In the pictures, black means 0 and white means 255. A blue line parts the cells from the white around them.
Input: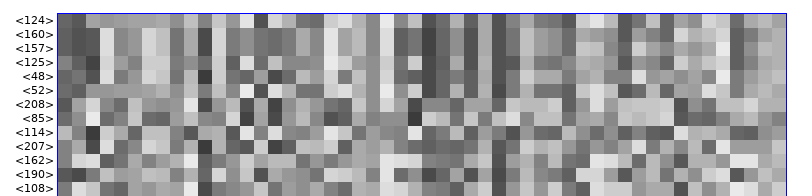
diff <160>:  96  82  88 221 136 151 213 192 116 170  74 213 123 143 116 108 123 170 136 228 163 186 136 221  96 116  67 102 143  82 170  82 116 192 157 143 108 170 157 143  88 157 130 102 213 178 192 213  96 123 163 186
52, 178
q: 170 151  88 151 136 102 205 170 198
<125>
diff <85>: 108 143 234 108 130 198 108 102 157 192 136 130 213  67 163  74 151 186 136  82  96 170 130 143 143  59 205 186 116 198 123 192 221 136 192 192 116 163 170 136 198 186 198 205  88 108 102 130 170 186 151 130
44, 213

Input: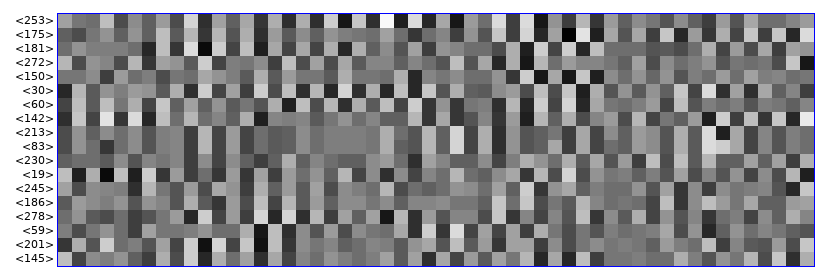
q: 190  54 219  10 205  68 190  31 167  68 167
<181>
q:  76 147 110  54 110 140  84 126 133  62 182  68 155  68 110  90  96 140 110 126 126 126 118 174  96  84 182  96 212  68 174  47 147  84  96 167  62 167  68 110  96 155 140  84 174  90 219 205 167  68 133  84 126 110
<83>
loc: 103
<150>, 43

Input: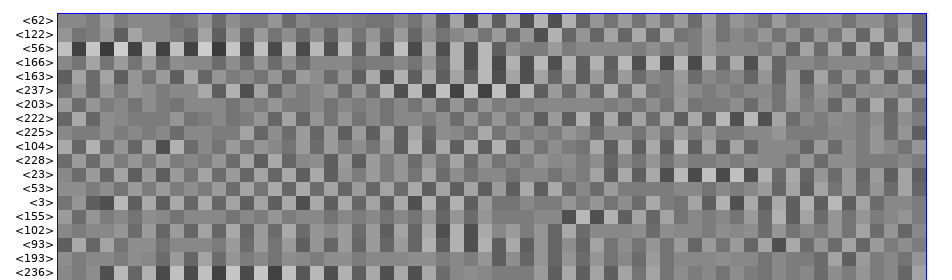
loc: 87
<236>, 18
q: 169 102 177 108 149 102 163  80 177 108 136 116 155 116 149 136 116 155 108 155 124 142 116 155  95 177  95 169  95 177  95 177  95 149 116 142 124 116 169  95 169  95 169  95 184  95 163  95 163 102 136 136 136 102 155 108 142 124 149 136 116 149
<104>
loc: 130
<62>, 21
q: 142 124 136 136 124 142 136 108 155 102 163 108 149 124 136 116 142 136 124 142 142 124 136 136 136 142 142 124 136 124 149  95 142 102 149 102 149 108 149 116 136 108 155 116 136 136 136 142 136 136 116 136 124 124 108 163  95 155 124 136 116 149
<193>
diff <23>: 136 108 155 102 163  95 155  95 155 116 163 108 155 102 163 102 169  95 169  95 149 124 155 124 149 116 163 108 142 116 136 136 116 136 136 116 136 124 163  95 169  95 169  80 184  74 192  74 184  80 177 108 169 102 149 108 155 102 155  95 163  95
49, 192
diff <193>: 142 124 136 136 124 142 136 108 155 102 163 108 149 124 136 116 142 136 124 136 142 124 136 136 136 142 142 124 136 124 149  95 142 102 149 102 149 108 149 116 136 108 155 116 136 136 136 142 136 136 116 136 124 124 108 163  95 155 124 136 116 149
20, 142
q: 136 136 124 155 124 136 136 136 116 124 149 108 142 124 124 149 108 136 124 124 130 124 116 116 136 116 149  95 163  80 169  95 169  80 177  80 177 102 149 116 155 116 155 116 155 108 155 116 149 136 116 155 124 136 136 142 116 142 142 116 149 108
<62>

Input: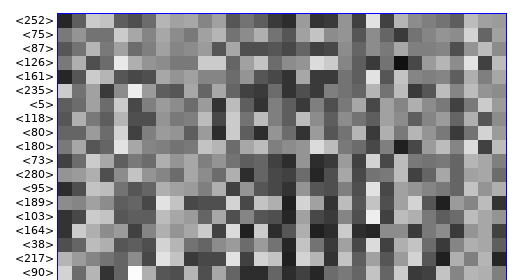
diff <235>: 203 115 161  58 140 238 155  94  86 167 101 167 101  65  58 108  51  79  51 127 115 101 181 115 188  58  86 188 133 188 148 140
19, 58
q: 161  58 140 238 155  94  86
<235>

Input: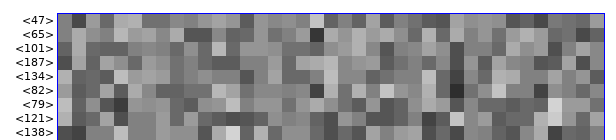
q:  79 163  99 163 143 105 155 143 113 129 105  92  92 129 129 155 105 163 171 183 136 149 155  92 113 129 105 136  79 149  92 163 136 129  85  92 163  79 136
<187>
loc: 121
<47>, 36
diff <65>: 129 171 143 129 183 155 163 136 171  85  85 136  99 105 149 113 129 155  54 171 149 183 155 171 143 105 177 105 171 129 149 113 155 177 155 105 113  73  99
22, 177

